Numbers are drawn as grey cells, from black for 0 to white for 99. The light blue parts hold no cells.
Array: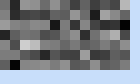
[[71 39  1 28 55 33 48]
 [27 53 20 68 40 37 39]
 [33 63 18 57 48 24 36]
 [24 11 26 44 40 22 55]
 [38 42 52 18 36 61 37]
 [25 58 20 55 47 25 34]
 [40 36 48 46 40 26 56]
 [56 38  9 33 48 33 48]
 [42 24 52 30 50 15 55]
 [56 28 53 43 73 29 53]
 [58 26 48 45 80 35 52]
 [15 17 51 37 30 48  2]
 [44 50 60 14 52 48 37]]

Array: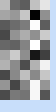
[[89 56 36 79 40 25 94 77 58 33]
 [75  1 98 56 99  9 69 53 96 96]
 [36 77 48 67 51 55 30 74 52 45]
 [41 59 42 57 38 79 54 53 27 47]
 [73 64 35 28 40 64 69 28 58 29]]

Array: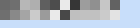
[[38 88]
 [77 79]
 [56 75]
 [61 75]
 [21 74]
 [91 28]
 [30 91]
 [37 60]
 [68 79]
 [71 64]
 [43 53]
 [41 43]]

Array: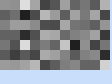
[[69 27 58 22 46 17 81]
 [35 64 37 63 26 53 39]
 [46 47 43 53 56 50 39]
 [39 63 45 50 12 35 52]
 [62 36 65 41 76 51 49]
 [33 60 29 65 39 62 36]
 [26 71 30 67 48 66 28]
 [64 29 54 31 39 27 71]
 [86 12 61 17 85 35 63]
 [56 43 61 38 32 24 59]
 [57 37 50 38 46 35 60]]

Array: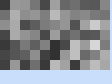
[[52 45 64 54 48 67 65]
 [34 47 79 34 83 50 73]
 [35 53 63 33 60 41 59]
 [43 51 32 44 74 74 23]
 [40 58 58 36 28 59 63]
 [62 72 52 61 19 19 72]
 [28 49 48 28 50 25 22]
 [46 58 36 52 37 55 43]
 [58 55 29 57 47 37 25]
 [59 68 66 66 33 33 59]
 [22 44 55 27 22 27 25]]

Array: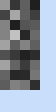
[[12 24 35 41 37 17 42 46 18]
 [37 37 33 15 51 13 23 16 46]
 [21 65 12 75 37 22 39 15 50]
 [59 26 51 51 63 31 63 39 36]]

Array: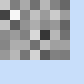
[[40 61 39 44 63 48]
 [51 79 59 71 62 50]
 [71 60 54 21 73 35]
 [44 75 67 84 44 82]
 [66 51 57 50 67 46]
 [49 96 36 60 67 71]
 [78 26 76 54 52 59]]
